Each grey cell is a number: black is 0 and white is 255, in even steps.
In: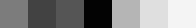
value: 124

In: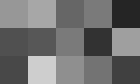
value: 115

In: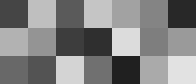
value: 132

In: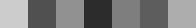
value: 126

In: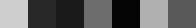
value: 89

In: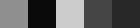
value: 69

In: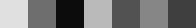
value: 110
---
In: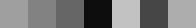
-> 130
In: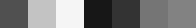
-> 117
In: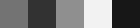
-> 115
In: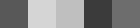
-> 109
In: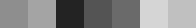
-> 142
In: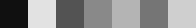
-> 137
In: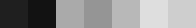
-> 170
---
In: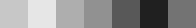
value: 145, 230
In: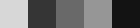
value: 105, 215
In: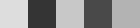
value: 200, 221
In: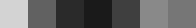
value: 26, 211
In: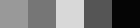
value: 216, 216
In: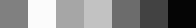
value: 194, 251
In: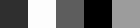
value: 93, 253
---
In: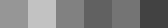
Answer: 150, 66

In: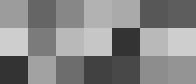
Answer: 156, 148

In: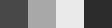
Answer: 72, 44

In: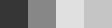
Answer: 54, 197

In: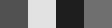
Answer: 81, 111

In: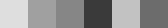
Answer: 222, 108

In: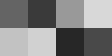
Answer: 100, 73

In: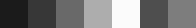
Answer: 27, 125

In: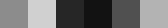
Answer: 140, 179
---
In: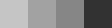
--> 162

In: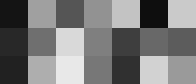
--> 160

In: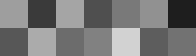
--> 58

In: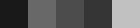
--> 104

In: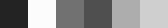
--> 252

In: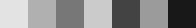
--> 176

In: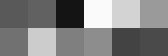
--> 97

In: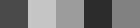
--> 197
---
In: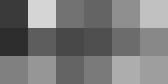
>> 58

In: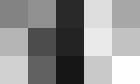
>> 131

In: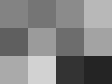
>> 131

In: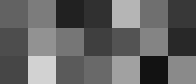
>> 98

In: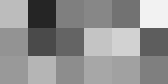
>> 188

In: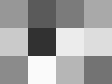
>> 151

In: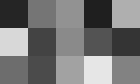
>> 37

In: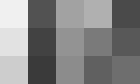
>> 240
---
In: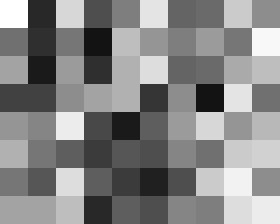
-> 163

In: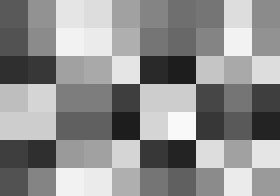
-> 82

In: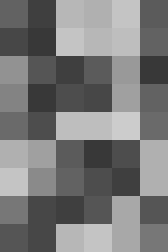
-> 85

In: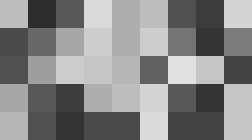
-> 182

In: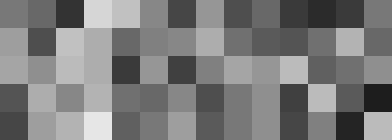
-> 70

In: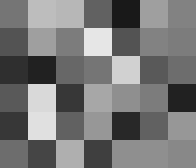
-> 109
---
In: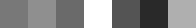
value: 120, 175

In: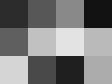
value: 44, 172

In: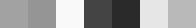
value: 162, 185

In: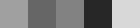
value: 160, 216

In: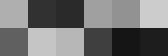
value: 175, 29

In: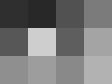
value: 47, 178
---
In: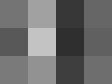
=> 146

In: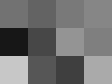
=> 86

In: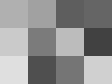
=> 79

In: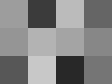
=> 200

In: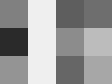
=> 239

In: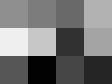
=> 2
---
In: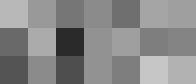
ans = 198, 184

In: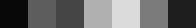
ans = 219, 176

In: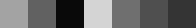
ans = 212, 163

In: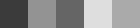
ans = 222, 170

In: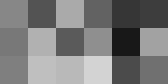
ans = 211, 191

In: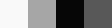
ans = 249, 166

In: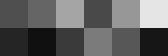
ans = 229, 165

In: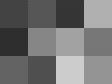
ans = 204, 176

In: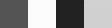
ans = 252, 208
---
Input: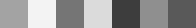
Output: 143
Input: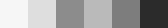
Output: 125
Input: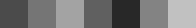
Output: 131
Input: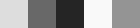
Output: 249
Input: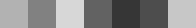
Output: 77
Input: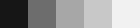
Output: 200
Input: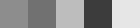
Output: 60
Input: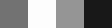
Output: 149
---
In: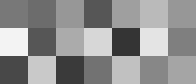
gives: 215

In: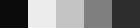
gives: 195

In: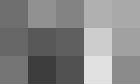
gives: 95

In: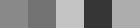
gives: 195

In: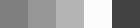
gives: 180

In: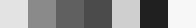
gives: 75

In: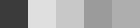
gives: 200

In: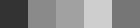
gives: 161

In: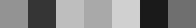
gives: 169

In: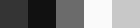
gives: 107
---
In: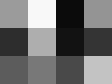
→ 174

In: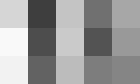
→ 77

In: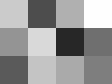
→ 217

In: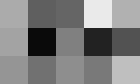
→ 10

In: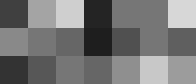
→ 118

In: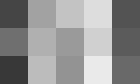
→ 176
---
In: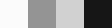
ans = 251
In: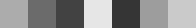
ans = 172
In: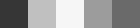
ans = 54
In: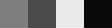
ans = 126
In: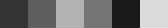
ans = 52
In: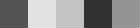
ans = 83
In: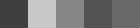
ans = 63
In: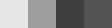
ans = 231
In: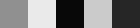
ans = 144
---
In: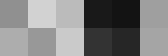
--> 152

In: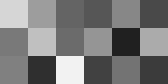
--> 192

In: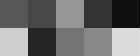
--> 37

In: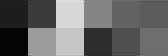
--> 155

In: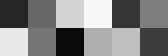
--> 117

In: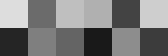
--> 127

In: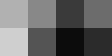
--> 84

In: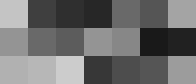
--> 105

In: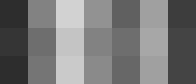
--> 110
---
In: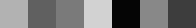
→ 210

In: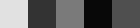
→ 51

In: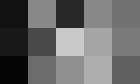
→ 108

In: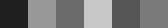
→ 107

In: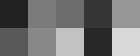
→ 136

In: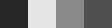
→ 39

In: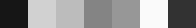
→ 132

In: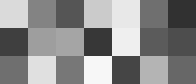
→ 247

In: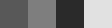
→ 88
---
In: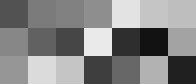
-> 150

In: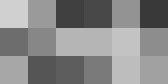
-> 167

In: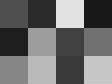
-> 134

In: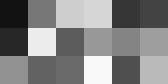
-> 145

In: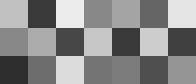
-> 45

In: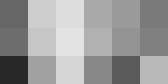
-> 40
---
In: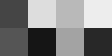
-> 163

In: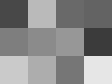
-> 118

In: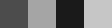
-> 26

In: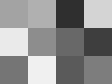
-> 90

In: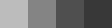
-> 79

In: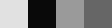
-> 154

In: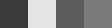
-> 92

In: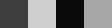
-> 9
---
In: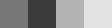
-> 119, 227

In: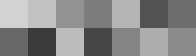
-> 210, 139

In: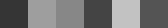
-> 53, 84

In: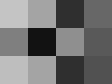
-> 196, 81

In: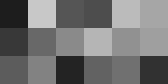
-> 29, 49

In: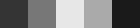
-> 52, 26
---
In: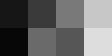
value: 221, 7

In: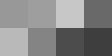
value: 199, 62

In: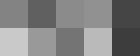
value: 201, 61

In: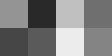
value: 236, 41

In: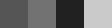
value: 202, 33

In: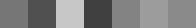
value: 199, 64

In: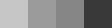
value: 198, 57
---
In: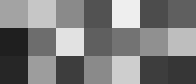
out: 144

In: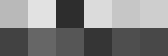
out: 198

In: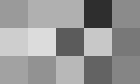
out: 200

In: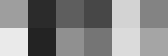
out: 211

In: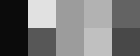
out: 178

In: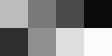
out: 75

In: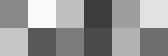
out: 158

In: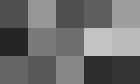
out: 195
